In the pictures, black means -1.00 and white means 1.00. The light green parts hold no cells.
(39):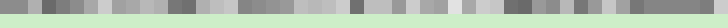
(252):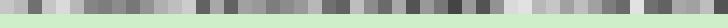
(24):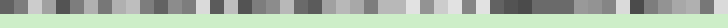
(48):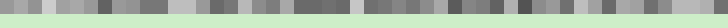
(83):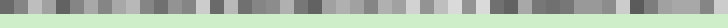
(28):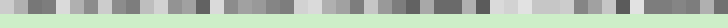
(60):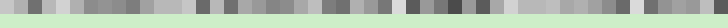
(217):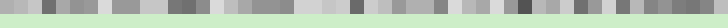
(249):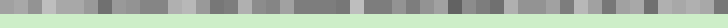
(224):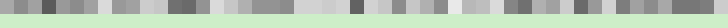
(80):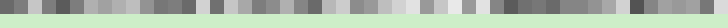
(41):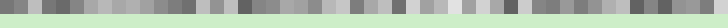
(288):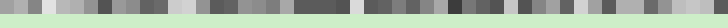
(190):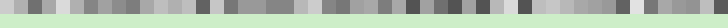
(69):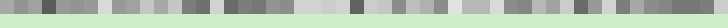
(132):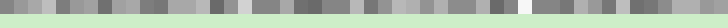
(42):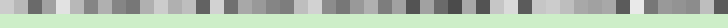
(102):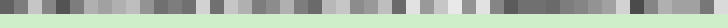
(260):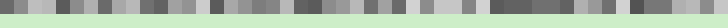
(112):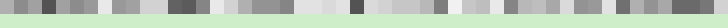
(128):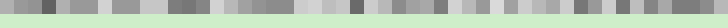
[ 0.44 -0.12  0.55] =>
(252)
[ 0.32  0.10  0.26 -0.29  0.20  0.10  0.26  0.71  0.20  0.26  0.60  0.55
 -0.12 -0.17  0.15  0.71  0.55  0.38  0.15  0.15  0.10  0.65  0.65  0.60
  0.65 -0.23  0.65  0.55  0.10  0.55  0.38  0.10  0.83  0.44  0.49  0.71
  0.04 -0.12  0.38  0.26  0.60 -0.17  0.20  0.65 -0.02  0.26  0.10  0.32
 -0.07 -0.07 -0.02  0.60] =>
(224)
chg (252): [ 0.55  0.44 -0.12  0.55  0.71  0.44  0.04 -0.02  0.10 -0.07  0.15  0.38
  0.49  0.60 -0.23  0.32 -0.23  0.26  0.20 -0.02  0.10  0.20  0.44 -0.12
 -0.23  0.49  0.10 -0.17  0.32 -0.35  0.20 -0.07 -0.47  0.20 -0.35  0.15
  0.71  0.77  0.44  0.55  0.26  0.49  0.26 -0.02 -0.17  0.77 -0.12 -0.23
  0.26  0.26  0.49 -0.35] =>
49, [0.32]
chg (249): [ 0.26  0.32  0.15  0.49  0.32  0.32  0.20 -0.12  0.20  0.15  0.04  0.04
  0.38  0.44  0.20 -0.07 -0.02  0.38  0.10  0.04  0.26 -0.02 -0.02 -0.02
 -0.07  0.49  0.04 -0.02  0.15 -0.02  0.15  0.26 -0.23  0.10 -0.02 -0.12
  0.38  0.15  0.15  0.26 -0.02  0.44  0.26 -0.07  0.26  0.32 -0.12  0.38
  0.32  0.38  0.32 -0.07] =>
27, [-0.02]
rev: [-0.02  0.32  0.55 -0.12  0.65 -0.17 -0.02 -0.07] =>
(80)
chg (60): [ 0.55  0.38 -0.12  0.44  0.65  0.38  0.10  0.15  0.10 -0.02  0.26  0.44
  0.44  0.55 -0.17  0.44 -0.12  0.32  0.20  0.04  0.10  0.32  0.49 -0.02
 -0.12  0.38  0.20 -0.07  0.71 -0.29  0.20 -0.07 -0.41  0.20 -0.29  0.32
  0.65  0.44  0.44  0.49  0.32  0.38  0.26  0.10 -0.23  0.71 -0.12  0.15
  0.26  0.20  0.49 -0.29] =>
45, [-0.17]

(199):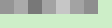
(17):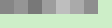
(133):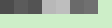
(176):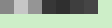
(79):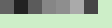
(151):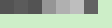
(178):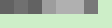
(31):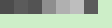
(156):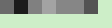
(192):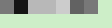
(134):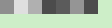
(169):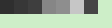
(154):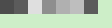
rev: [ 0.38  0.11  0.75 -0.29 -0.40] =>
(154)
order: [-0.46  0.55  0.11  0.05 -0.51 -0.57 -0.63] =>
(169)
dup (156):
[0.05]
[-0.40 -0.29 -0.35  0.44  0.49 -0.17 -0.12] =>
(133)
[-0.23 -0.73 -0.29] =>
(79)
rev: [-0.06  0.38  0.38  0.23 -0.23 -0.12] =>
(178)

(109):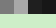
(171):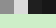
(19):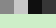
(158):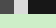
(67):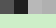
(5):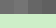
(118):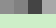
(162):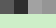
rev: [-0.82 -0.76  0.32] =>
(109)
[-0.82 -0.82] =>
(158)
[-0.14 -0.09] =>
(5)
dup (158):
[-0.82]
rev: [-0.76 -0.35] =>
(67)
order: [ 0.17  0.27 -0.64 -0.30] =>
(162)
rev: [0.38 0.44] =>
(67)

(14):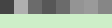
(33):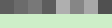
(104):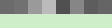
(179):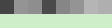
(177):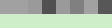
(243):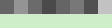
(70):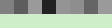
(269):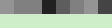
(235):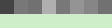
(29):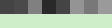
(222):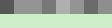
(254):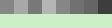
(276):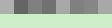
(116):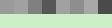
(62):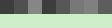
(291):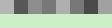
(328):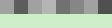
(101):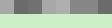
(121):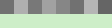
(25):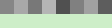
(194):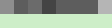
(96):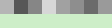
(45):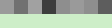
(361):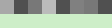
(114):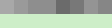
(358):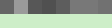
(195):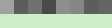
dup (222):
[0.16]
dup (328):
[0.26]
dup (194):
[-0.27]
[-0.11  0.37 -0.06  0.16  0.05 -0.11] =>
(235)
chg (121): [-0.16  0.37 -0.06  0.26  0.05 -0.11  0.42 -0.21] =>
1, [-0.11]
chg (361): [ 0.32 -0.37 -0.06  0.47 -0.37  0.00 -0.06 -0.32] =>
8, [-0.37]
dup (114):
[0.11]

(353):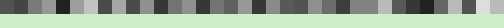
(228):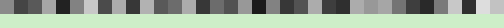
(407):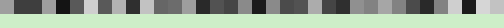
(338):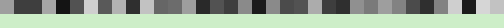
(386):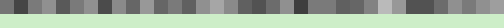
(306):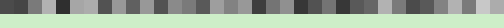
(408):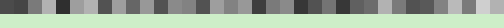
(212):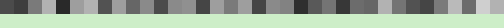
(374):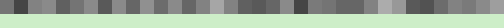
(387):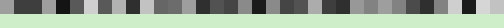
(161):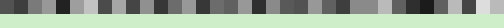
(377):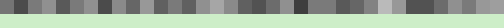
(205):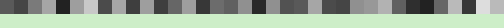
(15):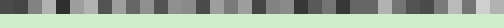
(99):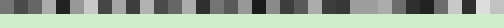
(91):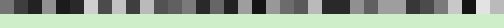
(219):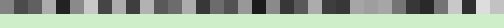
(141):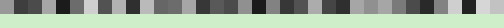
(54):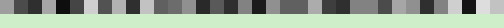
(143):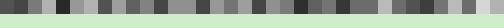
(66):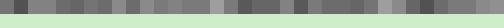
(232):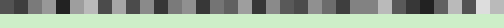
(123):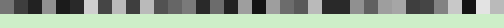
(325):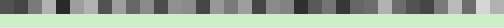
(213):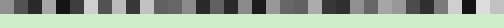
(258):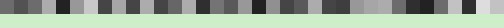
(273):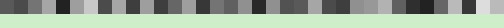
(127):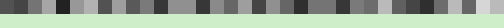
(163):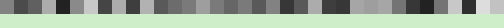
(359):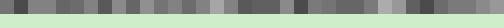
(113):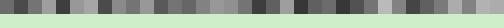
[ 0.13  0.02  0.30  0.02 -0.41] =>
(407)
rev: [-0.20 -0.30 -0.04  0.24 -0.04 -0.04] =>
(66)

